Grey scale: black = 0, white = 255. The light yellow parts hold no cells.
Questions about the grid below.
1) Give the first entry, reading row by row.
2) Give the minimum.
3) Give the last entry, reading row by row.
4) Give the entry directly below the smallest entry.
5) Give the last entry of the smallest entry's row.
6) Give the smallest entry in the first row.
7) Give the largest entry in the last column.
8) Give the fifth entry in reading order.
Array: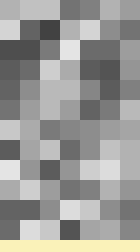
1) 178
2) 66
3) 134
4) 122
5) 115
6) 115
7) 185
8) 128

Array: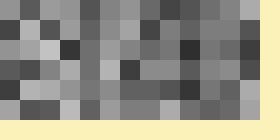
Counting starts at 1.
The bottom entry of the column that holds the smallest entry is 111
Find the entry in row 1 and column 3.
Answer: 155
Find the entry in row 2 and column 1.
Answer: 69
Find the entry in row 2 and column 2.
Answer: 179
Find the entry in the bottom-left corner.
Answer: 163
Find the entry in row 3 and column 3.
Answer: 194
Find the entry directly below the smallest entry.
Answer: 90
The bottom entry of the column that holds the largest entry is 90
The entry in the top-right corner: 171
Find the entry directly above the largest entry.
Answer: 84
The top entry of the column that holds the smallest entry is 84
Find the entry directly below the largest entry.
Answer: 131
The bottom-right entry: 163
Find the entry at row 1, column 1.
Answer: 147
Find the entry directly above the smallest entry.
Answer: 97
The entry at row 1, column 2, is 90
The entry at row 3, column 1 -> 147
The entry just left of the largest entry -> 163
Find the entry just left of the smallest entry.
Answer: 118

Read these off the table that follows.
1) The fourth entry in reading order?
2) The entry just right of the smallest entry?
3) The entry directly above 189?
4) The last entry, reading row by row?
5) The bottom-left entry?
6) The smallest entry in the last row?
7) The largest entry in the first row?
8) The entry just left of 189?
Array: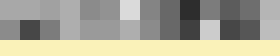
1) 174
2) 124
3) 181
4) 189
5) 139
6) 64
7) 218
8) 86

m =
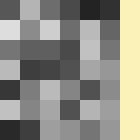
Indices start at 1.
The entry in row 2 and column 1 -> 221
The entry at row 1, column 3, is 109
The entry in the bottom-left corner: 41
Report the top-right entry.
49
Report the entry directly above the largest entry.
87
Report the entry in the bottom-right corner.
151
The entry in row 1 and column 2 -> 180
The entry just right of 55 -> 125

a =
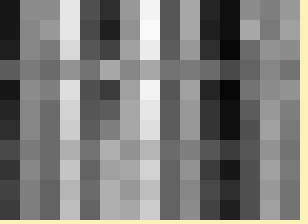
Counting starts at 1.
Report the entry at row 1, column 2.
140
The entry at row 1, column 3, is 140
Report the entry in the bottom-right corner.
115
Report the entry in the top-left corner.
23
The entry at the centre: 230
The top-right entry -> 152
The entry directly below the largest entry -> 236
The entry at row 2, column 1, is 23
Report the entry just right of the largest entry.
86
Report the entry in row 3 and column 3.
121
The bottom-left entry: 59
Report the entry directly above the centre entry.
243
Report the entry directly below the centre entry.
222
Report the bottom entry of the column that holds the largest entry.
204
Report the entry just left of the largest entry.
146
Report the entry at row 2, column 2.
134
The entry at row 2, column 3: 152
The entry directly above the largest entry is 243
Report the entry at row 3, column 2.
134
